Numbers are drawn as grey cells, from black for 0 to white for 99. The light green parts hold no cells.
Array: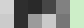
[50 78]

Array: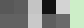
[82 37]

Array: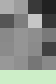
[13 77 58 54]

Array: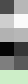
[71 80]

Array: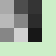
[20 52 52]

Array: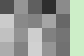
[54 64 80 51]

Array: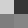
[21 49]

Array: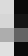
[ 4 83]
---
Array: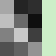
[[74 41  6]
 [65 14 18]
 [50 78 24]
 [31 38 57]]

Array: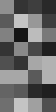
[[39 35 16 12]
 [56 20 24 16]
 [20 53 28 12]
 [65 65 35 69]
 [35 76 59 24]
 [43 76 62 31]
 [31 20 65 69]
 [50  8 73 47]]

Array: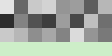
[[17 51 32 24 61 28 74 43]
 [78 71 55 65 51 85 58 47]
 [88 40 78 82 58 61 36 71]]

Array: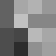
[[38 75 52 52]
 [30 17 56 62]
 [38 65 69 59]
 [30 27 72 65]]

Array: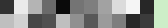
[[74 81 27 31 74 56 34 60 49 15 23]
 [19 91 70 41  4 45 49 63 85 95 15]]

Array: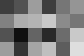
[[32  6 39 16 42 78]
 [24 32 61 24 46 58]
 [61 20 64 74 36 86]
 [50 67 70 78 54 46]]

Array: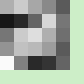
[[97 50 16 20 39]
 [ 9 16 39 83 46]
 [68 79 65 53 35]
 [57 75 72 61 35]
 [46 79 86 68 43]]

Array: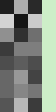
[[12 67 16]
 [33 71 23]
 [40 59 26]
 [30 36 30]
 [56 19 43]
 [40 52 46]
 [23 49 49]
 [82  8 79]]
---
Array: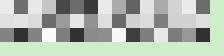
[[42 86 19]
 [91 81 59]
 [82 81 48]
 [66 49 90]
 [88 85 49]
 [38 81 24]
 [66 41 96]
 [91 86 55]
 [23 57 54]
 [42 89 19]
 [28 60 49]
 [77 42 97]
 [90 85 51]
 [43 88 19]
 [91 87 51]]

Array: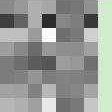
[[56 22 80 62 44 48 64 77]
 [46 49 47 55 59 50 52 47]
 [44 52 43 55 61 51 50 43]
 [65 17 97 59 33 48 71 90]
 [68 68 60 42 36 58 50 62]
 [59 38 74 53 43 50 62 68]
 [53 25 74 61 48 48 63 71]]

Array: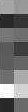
[[59 20 43 24 39 66 82 41]
 [64 16 46 35 36 43 97 16]]

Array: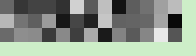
[[73  3 33]
 [62 64 90]
 [44 40 52]
 [36 39 35]
 [ 7 38 51]
 [74 77 10]
 [35 13 66]
 [81 27 24]
 [19  9 53]
 [26 60 23]
 [26 37 54]
 [21 45 55]
 [40 71 41]]

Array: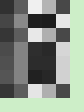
[[28 90 28 83 81 81 28]
 [70 11 68 16 17 15 68]
 [93 12 90 18 17 13 89]
 [36 53 36 51 51 51 36]
 [19 27 21 29 31 33 21]]

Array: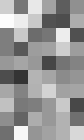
[[56 67 31 61 51 58 64 28 43 84]
 [36 30 92 80 45 54 63 78 69 69]
 [63 32 46 63 27 64 82 59 59 63]
 [90 78 42 61 59 70 69 49 67 58]
 [46 92 78 34 64 20 51 47 39 96]
 [80 98 49 49 59 30 65 75 55 43]]

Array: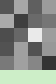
[[60 46 61 59 20]
 [37 41 91 32 52]
 [65 24 40 62 62]
 [33 66 30 32 47]]
